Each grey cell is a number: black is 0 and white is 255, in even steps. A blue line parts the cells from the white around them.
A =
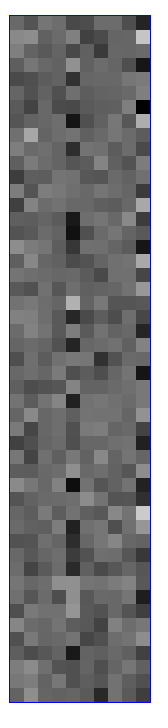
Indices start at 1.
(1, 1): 105
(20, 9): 114
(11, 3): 108
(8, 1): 85
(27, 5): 132
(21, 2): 120
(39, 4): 110
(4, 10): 22
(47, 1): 125
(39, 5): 60
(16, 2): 89
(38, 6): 103
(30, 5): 80
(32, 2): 68
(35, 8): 84
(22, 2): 127
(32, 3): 112
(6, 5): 111
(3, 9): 102
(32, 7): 136
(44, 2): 107
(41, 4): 143
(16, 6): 80
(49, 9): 90
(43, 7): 82
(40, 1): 108
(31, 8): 111
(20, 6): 96
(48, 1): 120
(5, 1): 74
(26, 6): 92
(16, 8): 117
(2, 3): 97
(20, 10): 152
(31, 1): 65
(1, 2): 84
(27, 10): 120
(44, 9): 109

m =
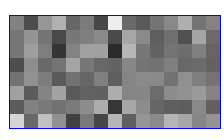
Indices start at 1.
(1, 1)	130
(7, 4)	114
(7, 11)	102
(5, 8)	94
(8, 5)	65
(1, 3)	150
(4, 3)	105
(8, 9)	95
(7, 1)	92
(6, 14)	154
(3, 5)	131
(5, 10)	138
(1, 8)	238
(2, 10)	138
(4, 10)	116
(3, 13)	109
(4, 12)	128
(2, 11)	94
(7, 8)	54
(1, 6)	123
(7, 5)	123
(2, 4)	73
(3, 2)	158
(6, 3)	132
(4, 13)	103
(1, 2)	76
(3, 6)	161
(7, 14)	137
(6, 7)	97
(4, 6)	120
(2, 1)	118
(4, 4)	116
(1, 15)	131
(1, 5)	102
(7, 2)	130

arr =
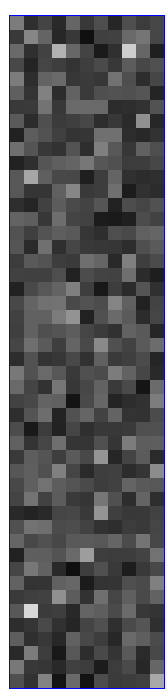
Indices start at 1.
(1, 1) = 124
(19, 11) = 30
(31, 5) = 53
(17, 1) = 85
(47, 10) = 39
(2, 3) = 100
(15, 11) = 66
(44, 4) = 49
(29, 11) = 75
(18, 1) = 60
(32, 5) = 90
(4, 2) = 36
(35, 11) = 46
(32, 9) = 68
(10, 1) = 111
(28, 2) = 72
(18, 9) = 127
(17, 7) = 55
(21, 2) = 100
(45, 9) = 105
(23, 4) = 84
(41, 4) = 97
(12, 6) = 31
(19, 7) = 67
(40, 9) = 29
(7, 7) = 105
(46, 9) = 89
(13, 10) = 49
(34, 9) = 100
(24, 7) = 137
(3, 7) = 26
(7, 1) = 57
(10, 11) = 78
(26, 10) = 70
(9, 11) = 50
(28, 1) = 66
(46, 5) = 87
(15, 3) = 55

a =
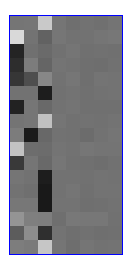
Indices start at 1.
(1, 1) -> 117
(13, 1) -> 114
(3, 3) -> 106
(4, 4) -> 116
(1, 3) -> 201
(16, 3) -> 47
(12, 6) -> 113
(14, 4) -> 115
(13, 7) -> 115
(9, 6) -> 108
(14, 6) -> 111
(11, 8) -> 113
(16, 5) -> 111
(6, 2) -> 114
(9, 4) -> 114
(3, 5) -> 117
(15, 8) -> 113
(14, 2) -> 119
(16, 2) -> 141
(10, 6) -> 118
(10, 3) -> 108
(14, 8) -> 114
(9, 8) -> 117
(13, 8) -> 115
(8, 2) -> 118
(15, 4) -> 111
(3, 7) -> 113
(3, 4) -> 113
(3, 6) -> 112
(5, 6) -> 111
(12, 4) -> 114
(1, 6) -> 114
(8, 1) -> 116
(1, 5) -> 111
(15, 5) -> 120

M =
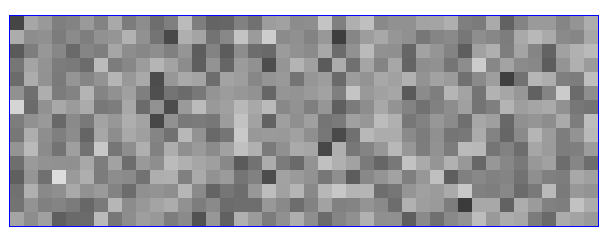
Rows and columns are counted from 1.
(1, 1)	69
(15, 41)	163
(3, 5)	106
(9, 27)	172
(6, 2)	111
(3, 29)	102
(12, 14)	170
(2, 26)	157
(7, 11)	146
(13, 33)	200
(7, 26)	141
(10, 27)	151
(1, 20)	161
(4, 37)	139
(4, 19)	77
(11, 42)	109
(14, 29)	177
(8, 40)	170
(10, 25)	119
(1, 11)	110
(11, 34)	103
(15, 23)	107
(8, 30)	130
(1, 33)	127
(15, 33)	147
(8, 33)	111
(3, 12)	128
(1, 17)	129
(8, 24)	122
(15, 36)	172
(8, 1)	125
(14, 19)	152
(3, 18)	109
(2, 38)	184
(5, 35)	158
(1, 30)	163
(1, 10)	141
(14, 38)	155
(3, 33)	94
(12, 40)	125

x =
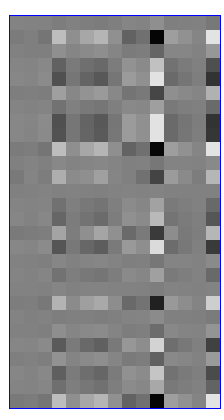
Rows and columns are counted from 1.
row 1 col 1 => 131
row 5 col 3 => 139
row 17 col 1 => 135
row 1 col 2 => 130
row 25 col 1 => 127
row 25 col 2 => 129
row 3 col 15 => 151
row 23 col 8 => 132
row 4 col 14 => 128
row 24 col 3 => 138
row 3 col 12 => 134
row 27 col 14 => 129
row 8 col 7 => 88
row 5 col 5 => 118
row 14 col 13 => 126
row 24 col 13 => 120
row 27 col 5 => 126
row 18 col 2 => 129
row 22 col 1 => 131
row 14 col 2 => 131
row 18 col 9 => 127
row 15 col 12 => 116
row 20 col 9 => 130
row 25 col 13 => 134
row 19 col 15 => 105
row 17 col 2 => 133
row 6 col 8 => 136
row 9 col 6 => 101
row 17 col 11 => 219
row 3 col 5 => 133
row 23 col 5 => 133
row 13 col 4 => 129
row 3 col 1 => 129
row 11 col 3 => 128
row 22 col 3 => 130
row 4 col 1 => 133
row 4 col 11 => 193
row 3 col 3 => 127
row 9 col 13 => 118

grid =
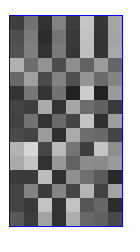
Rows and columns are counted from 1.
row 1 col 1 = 63
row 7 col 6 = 109
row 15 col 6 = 104
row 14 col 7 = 103
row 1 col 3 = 50
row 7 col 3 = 170
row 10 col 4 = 185
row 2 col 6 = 194
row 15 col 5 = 173
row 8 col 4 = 106
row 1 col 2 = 113
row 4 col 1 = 176
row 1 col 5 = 61
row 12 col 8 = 41
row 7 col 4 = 51
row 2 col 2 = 123
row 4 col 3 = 147
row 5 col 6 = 148
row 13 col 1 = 68
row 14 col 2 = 57
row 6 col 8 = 153
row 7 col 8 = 58
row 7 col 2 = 61
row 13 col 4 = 132
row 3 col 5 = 55
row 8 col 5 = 69
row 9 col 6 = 109
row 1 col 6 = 197
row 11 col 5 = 98
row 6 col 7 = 34
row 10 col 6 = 62
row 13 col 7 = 67
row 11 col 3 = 50
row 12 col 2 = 59
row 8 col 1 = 65
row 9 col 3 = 155

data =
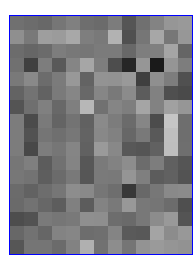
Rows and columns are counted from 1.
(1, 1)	112
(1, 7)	107
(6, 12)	79
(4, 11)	26
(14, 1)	106
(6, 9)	139
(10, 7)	154
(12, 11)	92
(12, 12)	97
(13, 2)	98
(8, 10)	134
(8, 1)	124
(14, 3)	103
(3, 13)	101
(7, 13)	150
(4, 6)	166
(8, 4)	100
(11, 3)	92
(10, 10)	85
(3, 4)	125
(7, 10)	165
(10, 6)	97
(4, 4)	89
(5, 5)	152
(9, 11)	89
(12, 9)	149
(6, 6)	104
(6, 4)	122
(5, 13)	80
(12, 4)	107
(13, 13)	139
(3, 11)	128
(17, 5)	130
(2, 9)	80
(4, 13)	125
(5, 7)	147
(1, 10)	112
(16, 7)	111

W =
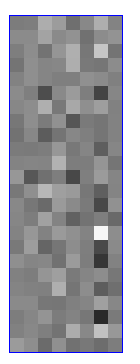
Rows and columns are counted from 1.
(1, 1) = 124
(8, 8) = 130
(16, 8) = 141
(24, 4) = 144
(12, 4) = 126
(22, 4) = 124
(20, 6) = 141
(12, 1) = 151
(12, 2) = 87
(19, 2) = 125
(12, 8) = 133
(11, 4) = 178
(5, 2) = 143
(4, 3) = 133
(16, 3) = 130
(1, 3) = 173
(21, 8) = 135
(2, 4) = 138
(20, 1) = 132
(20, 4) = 175
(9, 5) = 135
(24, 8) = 125
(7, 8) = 129
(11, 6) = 125
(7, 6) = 143
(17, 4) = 118
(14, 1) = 136
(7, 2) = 141
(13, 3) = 183
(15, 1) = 134
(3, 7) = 198
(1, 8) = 131
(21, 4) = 118
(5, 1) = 130
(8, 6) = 122
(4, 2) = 143
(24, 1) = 155
